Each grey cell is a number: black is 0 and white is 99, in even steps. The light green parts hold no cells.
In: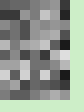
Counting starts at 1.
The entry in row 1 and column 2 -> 40
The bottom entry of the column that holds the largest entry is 58
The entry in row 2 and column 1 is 22
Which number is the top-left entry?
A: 36
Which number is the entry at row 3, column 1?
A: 53
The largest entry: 86
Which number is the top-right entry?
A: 22
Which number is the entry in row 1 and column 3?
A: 40
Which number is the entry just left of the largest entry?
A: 71
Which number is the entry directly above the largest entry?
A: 10
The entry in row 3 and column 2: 44

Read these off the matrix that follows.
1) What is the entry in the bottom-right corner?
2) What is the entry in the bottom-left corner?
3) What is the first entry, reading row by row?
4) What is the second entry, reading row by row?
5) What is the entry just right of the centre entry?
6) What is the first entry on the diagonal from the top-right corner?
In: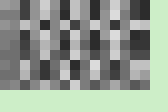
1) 43
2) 48
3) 61
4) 57
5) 38
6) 17
